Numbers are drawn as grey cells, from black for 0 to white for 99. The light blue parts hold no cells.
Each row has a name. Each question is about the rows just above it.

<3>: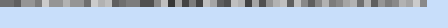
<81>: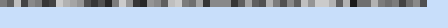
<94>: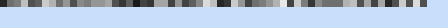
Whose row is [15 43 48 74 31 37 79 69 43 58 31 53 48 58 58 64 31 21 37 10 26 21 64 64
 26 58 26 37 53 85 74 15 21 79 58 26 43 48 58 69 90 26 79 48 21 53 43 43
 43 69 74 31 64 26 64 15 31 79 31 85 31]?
<94>
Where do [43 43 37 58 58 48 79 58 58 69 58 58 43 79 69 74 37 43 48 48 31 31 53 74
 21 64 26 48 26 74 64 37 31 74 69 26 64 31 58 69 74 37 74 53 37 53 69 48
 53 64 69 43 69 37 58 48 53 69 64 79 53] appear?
<3>
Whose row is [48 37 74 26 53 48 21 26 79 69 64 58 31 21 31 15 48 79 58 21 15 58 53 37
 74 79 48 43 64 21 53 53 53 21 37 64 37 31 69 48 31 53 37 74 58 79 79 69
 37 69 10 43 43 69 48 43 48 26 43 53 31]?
<81>
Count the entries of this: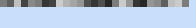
27
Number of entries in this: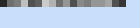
18

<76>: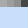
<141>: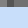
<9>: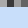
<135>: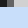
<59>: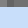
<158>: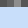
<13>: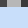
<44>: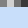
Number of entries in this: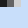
3
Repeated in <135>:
[81]
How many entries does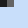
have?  2
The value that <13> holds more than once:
[71]

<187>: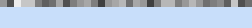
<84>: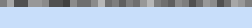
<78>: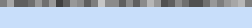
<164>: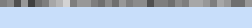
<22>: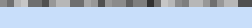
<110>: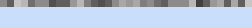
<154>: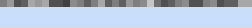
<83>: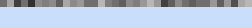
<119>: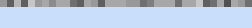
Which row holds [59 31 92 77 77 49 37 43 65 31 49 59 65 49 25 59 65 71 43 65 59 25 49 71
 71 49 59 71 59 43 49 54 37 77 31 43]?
<187>
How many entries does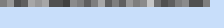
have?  30
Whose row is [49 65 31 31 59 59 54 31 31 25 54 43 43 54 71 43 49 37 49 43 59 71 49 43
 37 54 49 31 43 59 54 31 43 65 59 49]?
<84>
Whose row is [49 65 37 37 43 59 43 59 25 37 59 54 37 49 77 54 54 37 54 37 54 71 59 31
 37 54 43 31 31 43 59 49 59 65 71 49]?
<78>
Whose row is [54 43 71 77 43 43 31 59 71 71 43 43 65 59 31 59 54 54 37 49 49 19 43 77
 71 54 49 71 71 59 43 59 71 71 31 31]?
<22>
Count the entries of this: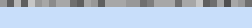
36

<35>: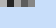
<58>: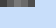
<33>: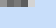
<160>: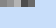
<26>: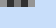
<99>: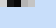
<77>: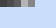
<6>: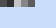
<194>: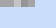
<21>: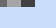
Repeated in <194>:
[64]
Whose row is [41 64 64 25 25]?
<21>
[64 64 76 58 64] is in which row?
<194>

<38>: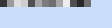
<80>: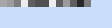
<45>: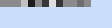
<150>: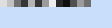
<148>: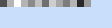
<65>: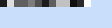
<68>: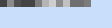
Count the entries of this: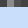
4
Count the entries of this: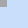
1
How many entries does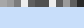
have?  12
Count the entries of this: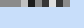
10
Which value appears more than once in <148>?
[70]
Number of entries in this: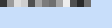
13
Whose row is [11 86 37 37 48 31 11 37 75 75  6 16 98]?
<65>

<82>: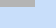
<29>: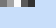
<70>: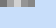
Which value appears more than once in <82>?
[70]
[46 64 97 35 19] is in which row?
<29>
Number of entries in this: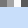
4

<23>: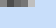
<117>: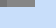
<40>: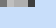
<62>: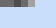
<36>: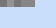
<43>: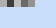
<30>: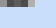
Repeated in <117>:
[52]
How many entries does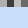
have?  4
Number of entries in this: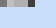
5
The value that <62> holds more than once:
[41]
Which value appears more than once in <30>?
[30]

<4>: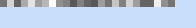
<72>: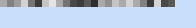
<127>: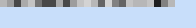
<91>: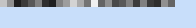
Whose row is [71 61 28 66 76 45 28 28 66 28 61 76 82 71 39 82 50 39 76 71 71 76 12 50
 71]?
<127>
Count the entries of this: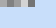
5
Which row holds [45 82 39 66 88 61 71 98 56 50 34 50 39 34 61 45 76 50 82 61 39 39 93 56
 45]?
<4>
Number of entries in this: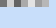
7

